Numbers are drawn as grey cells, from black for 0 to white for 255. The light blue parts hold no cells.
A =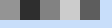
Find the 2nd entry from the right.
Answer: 204
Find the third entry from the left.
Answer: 130
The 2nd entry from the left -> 46

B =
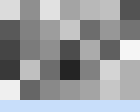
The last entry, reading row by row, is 177
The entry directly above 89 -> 219
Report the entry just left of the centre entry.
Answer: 143
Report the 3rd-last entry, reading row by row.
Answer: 164
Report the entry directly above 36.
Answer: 76
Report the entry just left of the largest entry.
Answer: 95
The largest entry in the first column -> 239
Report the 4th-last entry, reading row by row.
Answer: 151
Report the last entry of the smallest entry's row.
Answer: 177
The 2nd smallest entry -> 57

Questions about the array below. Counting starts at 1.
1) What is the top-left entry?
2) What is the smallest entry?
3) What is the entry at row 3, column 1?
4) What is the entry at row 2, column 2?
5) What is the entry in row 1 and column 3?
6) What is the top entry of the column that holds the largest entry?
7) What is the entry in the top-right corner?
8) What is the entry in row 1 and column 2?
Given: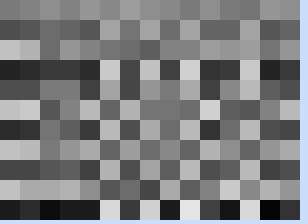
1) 122
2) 5
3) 193
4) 86
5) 142
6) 122
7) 142
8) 130

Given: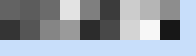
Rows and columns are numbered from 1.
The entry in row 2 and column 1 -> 52
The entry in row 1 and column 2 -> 92
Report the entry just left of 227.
107
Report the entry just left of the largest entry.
212
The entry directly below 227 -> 154

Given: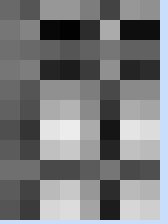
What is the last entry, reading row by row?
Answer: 206
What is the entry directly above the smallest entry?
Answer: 151
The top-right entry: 144
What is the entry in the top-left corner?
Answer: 105
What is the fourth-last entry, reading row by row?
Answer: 164
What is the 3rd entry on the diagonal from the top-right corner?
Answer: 118
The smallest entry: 2
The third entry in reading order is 151
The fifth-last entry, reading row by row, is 220
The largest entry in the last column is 220
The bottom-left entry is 85
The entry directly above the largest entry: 179
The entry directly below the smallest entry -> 85
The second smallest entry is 8
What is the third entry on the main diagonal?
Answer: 97
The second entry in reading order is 85
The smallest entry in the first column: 79
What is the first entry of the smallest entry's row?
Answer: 118
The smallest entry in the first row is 67
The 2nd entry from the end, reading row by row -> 214
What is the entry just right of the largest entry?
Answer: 171
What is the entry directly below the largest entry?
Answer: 200

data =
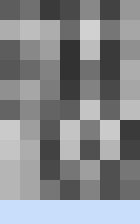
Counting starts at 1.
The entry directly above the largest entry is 136
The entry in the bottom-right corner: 106
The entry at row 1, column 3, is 58
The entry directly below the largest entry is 189
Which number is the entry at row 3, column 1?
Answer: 93
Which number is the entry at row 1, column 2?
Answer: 112
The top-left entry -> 93
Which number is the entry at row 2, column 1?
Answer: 173
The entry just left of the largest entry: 106
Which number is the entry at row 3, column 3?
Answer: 158
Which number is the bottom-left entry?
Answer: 181
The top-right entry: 152
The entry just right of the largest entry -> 118
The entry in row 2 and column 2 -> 189
